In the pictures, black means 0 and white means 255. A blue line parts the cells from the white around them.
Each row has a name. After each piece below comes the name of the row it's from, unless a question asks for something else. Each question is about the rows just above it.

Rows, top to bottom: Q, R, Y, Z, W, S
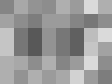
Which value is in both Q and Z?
147
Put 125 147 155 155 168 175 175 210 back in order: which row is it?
S
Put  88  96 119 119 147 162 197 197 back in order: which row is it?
Z
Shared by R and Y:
119
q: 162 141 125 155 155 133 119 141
R
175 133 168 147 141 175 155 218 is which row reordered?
Q

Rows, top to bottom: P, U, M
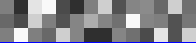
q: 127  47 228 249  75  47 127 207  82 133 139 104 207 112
P
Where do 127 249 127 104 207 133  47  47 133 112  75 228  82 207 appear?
M
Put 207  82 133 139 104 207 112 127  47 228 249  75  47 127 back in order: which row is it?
P
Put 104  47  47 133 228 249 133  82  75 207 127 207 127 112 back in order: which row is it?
M

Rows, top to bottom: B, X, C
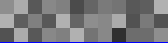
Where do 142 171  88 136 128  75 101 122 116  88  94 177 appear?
B
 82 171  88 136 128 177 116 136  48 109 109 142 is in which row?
C
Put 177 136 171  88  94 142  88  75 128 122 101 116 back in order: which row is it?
B
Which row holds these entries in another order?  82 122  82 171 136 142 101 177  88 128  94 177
X

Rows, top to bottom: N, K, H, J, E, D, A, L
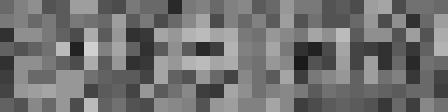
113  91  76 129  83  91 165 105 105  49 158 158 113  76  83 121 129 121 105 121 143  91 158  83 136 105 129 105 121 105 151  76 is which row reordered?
K
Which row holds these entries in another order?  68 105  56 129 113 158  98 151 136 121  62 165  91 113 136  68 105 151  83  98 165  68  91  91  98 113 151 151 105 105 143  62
D

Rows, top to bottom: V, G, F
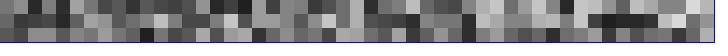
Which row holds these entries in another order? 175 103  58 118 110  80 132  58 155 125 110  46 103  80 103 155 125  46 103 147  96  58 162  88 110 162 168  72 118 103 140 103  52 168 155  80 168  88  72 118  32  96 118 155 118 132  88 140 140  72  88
F
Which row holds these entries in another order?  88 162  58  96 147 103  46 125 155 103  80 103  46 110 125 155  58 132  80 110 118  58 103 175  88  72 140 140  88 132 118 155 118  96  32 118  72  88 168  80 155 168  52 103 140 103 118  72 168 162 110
F
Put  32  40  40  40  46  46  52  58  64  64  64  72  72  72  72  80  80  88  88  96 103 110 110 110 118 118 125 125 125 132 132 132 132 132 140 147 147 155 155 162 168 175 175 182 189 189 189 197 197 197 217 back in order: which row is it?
G
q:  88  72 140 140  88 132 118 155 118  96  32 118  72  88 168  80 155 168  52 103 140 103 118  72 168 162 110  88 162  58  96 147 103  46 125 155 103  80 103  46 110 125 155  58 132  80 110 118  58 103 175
F
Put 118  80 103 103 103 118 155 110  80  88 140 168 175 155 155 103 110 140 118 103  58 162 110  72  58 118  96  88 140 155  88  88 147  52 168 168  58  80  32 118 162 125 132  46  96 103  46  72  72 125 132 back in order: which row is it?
F
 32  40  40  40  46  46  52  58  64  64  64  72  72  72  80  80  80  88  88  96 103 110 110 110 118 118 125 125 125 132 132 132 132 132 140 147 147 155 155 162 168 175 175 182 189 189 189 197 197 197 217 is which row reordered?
V

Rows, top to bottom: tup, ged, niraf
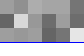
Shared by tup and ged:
158
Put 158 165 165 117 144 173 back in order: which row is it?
tup
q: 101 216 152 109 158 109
ged
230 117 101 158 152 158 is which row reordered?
niraf
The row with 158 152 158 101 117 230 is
niraf

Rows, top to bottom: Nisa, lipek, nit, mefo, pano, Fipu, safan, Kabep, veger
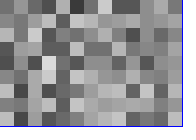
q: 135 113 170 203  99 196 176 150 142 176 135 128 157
Fipu
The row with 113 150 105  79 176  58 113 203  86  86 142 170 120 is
Nisa

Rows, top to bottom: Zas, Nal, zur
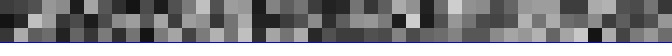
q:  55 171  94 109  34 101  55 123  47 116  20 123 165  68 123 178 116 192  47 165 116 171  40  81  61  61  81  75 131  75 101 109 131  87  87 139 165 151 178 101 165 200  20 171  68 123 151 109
zur
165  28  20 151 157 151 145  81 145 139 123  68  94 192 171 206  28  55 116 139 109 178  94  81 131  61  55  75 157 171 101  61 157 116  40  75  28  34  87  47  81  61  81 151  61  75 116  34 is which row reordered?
Zas

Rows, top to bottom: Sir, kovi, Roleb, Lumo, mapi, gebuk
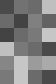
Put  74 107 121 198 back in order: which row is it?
gebuk
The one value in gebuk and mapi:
198
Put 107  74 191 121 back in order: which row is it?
Lumo
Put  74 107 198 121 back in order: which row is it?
gebuk

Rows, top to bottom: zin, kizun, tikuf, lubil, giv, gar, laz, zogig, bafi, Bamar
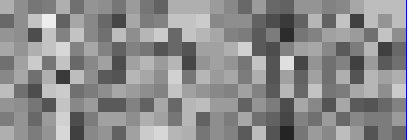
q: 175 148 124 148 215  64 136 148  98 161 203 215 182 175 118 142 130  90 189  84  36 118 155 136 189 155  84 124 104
Bamar
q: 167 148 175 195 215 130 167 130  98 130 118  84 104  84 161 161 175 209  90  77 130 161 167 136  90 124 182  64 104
lubil
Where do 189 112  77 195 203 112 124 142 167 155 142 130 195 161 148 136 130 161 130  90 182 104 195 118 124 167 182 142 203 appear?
laz
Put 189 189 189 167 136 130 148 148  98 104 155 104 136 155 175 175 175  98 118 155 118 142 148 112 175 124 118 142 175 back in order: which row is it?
zin
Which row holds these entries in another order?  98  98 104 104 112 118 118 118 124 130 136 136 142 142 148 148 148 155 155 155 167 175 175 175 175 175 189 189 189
zin
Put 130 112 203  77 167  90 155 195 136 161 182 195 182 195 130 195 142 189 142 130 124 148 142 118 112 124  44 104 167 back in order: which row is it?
tikuf
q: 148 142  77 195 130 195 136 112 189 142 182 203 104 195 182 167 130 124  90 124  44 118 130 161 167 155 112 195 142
tikuf

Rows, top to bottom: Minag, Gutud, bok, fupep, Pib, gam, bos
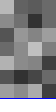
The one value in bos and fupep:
139
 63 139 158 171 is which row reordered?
bos

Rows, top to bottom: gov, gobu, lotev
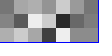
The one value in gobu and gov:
204
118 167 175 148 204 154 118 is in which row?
gov

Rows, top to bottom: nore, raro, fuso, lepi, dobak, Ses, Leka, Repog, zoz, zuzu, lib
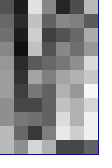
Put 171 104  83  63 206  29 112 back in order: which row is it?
fuso
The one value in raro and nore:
135
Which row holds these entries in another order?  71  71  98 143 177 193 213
Repog
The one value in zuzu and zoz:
240

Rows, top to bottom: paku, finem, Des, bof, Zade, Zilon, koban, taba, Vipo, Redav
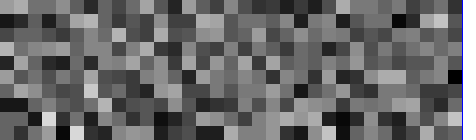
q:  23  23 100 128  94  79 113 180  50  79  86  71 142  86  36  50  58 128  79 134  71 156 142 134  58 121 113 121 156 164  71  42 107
taba
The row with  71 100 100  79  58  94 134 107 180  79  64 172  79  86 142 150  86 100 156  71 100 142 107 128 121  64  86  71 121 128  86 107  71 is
Des
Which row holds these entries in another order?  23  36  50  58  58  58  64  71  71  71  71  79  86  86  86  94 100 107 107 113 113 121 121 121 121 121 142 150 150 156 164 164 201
koban
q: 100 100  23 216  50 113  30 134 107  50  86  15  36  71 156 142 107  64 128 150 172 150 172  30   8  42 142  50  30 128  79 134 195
Vipo
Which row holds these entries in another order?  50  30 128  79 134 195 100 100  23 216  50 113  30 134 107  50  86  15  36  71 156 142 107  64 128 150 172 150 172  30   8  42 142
Vipo
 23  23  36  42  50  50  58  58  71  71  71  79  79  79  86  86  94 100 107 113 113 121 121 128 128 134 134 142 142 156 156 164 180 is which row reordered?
taba

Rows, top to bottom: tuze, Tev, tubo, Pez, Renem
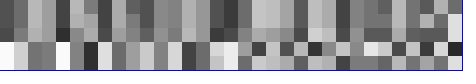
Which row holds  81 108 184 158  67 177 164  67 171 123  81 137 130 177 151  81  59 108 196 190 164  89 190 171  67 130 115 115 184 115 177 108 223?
Tev
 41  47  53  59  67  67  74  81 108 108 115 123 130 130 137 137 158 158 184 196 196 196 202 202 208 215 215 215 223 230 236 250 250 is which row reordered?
Pez
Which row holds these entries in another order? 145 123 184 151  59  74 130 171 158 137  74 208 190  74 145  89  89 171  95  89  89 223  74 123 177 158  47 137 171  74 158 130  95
tubo
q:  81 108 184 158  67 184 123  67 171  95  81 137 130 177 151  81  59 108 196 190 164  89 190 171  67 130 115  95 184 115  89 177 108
tuze
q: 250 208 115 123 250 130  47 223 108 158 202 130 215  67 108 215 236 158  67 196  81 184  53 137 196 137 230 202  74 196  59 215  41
Pez
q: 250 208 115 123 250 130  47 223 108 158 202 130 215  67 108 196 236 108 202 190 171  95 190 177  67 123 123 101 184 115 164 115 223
Renem

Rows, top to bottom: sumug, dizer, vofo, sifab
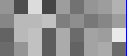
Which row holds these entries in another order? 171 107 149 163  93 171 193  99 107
sifab
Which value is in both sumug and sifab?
149
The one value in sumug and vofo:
157
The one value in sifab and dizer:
193
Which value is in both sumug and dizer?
157
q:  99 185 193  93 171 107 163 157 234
vofo

